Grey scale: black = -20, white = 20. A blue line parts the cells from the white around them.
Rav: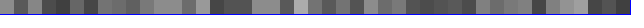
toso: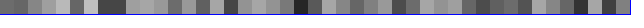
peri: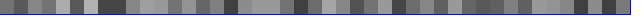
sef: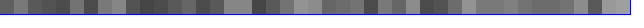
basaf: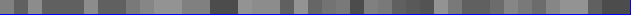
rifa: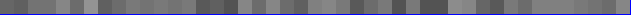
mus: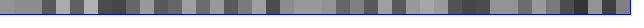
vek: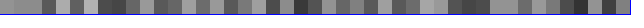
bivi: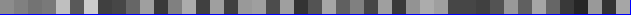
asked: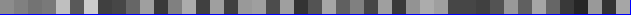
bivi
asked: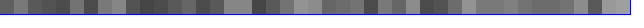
sef

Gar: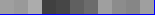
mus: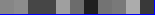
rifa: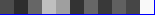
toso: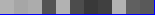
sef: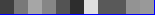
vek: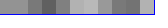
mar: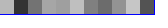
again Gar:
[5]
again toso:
[8]
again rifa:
[-4]
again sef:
[-6]

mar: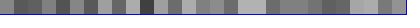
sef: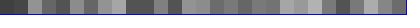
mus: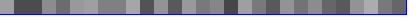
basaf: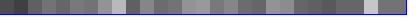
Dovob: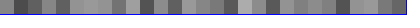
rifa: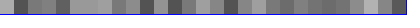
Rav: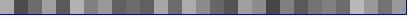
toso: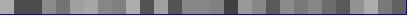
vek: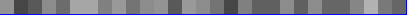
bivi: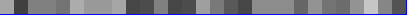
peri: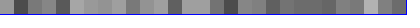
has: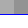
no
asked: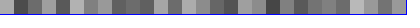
Rav
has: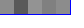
yes
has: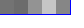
yes
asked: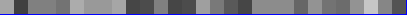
bivi

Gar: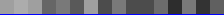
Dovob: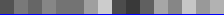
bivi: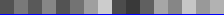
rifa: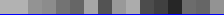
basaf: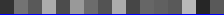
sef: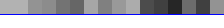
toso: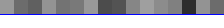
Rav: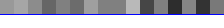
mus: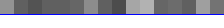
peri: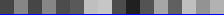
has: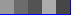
yes
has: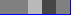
yes
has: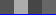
yes
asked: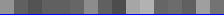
mus
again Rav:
[0]
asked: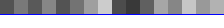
bivi

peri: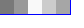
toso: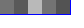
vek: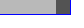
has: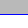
yes
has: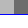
no
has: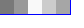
yes
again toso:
[-2]
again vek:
[9]
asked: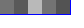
toso
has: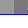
no

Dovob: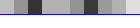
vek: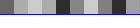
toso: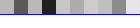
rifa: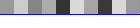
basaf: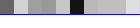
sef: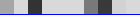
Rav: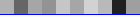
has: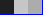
yes
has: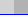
no
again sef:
[14]
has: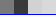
yes
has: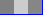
no
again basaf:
[10]

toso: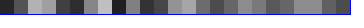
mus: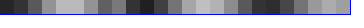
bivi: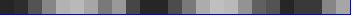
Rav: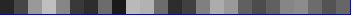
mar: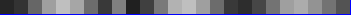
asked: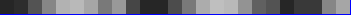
bivi
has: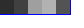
no
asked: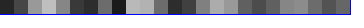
Rav
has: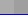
yes

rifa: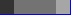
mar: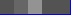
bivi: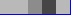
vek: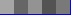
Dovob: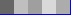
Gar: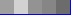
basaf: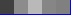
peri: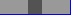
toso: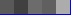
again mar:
[-7]
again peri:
[4]
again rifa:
[-2]
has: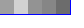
yes
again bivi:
[9]
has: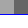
yes

